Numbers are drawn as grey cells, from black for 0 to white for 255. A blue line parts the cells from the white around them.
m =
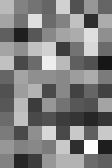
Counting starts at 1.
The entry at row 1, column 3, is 115
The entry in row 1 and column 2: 130
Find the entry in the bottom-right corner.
95
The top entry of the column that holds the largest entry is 151
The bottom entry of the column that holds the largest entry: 107
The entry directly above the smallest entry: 107
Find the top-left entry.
186
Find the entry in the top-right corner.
101
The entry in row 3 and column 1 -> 95
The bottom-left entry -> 130
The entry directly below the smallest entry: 123
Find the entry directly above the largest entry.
95
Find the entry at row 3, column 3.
87
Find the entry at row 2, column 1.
164
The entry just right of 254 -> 30
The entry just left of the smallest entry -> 81

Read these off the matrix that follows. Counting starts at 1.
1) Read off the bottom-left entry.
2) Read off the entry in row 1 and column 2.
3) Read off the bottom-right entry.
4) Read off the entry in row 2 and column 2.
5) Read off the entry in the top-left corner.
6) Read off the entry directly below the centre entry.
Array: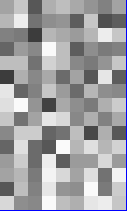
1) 216
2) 198
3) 198
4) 237
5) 163
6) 216

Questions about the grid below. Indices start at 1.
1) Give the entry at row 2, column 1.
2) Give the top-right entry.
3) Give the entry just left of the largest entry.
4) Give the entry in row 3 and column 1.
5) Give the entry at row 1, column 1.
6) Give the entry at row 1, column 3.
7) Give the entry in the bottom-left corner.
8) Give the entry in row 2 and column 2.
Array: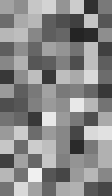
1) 108
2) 121
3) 115
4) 183
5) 162
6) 198
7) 115
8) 170

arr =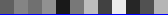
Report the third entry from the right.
38
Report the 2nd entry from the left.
132
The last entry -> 181
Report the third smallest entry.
65

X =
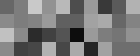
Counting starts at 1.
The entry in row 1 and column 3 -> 201
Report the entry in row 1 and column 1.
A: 103
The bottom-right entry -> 110
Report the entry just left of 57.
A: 154
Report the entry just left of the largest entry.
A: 125
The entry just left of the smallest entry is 84
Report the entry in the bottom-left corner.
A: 138
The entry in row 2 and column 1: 138
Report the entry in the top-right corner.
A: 178
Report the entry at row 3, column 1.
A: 193
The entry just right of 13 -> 154
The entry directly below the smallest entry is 170

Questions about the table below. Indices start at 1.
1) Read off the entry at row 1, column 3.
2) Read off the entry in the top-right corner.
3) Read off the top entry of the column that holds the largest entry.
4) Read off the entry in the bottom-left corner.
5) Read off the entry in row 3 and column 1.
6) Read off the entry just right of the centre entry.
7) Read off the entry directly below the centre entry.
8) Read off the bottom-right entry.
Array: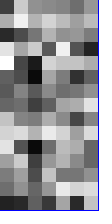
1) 145
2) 151
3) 63
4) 34
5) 41
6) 165
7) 173
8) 195
